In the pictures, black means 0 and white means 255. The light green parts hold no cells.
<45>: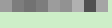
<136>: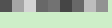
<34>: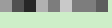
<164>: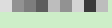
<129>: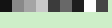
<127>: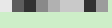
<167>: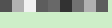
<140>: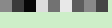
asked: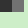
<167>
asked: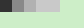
<127>
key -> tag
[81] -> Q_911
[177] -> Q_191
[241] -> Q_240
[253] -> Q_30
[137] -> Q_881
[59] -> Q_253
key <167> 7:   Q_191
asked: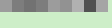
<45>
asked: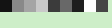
<129>
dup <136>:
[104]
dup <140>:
[137]

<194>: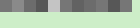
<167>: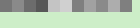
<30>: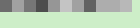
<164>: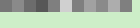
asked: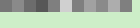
<164>

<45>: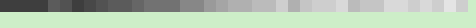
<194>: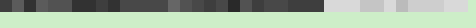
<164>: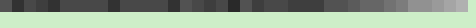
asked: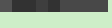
<194>
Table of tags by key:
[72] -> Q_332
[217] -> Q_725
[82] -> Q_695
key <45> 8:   Q_695
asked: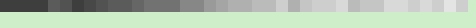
<45>
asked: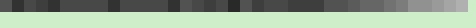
<164>

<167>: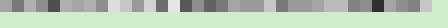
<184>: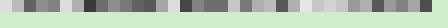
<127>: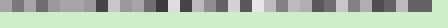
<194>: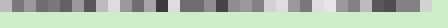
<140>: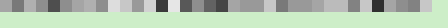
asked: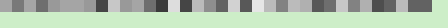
<127>
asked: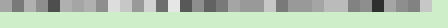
<167>
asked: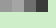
<127>
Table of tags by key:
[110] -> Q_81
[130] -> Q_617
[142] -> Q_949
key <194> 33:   Q_617

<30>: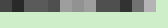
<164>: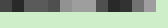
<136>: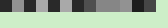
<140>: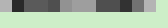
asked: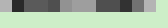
<140>
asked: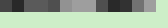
<164>
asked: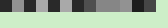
<136>
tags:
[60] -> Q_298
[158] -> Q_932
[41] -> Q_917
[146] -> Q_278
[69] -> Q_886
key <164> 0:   Q_886

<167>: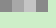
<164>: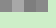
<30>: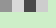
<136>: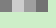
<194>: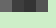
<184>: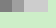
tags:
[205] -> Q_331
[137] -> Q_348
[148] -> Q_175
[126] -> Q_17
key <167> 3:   Q_348
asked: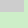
<184>
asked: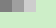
<184>
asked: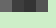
<194>
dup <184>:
[205]
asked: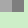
<164>

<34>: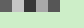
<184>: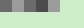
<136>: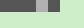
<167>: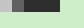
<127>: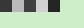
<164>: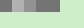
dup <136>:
[86]
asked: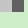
<167>
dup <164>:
[116]
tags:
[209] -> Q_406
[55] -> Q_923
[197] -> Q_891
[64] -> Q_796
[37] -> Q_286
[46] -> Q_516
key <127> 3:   Q_406
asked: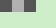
<136>
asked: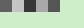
<34>
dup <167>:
[46]

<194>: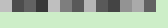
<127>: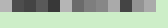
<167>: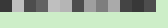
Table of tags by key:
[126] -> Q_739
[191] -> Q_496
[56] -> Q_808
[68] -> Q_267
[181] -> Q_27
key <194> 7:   Q_27
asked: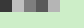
<194>
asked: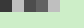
<167>
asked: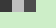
<167>

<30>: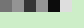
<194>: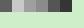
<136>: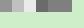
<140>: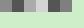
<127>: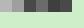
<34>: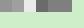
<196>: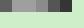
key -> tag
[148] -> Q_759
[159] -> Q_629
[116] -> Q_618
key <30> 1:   Q_759
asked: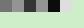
<30>

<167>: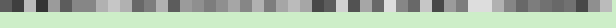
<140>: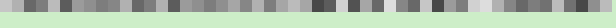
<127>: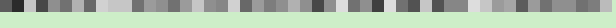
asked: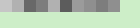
<167>
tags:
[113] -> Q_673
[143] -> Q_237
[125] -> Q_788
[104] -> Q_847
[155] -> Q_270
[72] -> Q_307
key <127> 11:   Q_673
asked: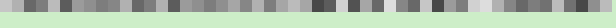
<140>
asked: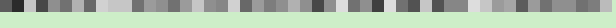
<127>
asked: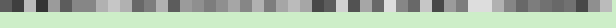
<167>
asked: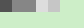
<127>

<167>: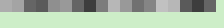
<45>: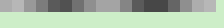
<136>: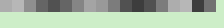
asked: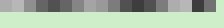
<136>
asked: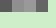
<167>
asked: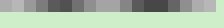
<45>

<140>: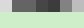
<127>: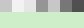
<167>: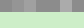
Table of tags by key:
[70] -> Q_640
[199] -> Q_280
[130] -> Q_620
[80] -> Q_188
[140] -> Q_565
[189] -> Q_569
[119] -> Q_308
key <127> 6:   Q_188
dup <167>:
[140]

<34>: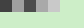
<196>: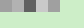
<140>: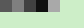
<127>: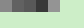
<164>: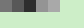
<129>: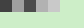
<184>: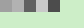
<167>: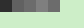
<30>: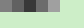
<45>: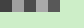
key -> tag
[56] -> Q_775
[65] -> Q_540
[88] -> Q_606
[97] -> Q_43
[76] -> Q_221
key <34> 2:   Q_221
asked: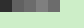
<167>
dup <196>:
[160]
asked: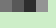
<164>

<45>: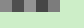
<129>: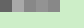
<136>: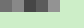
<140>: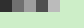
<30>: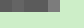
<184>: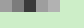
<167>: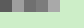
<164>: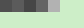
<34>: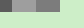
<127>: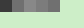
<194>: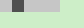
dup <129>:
[136]
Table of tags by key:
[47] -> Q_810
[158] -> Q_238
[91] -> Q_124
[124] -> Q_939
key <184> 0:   Q_238
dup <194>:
[198]
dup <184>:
[158]
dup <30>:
[91]
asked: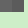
<30>
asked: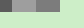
<34>

